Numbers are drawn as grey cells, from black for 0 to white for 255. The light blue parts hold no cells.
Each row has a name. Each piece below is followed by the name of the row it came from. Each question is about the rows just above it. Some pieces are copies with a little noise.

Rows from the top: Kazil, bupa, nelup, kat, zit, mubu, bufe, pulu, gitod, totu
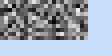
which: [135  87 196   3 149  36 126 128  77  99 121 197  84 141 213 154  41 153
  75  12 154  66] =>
bupa
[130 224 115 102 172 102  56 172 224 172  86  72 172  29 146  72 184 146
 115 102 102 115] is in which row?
zit
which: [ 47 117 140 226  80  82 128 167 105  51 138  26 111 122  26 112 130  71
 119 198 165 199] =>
kat
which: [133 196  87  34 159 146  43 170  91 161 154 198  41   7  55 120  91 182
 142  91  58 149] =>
mubu

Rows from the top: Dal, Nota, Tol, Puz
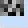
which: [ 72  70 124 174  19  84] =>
Nota
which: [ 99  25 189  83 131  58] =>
Tol
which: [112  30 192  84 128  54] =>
Tol

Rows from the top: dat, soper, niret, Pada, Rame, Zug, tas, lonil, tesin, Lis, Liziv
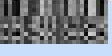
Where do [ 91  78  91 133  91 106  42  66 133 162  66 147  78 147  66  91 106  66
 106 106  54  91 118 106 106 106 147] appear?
Rame
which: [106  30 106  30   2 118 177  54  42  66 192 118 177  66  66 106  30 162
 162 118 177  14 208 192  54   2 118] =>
tesin
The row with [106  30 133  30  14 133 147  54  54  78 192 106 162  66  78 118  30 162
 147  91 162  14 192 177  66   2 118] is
dat
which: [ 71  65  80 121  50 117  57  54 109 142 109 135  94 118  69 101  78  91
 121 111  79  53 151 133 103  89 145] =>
Liziv

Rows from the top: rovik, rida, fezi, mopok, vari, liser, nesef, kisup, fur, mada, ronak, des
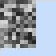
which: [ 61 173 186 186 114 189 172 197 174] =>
rida
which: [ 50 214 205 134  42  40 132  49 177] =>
mopok
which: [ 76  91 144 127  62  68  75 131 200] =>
rovik

